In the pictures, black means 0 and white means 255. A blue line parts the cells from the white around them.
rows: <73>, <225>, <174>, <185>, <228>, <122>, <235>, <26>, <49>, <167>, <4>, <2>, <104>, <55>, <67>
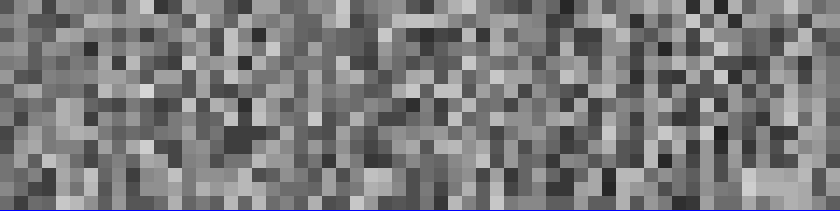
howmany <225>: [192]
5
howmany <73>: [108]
3
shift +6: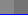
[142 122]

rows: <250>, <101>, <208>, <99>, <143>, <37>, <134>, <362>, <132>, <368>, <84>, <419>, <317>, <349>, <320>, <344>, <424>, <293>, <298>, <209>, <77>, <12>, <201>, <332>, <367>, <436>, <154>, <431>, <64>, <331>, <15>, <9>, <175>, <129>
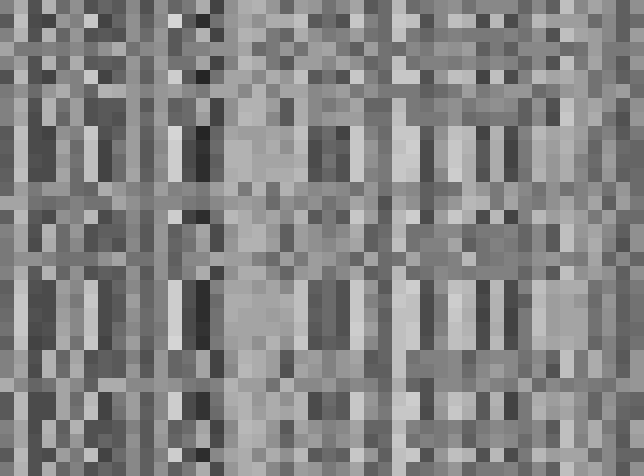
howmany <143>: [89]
4
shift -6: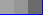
[158 144 101]

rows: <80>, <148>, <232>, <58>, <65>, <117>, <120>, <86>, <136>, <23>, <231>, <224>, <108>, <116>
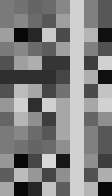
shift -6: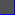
[75]
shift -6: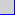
[203]
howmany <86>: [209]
4
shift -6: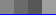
[129 101  81 153]
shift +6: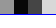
[157  14  75 222]
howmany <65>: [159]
1
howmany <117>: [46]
4

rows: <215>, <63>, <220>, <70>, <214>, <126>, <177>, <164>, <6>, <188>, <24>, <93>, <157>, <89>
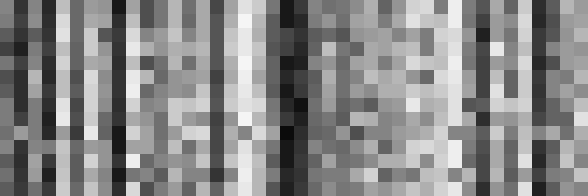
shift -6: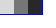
[211 112  34]
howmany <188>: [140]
0
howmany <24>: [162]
4
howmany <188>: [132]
6
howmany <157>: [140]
0
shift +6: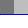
[124 196]
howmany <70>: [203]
2

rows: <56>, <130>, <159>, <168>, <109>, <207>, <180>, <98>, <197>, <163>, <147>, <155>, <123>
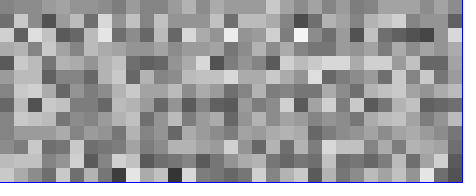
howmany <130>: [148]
6
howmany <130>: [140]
1
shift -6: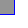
[142]
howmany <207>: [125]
1

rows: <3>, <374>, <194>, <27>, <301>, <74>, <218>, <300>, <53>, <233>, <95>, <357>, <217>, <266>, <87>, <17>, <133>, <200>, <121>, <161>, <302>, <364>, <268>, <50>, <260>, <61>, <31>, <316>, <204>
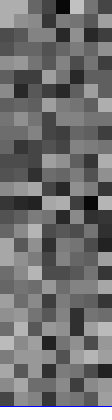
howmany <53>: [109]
0
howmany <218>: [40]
2
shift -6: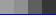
[153 138  89  48]
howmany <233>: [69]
1
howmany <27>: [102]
4
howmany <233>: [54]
0

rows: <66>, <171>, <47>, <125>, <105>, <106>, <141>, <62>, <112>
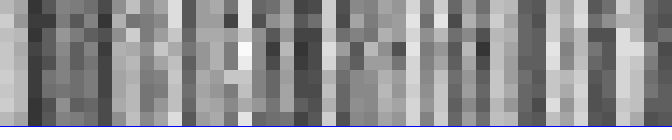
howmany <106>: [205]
2
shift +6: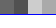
[109  87 211 176]

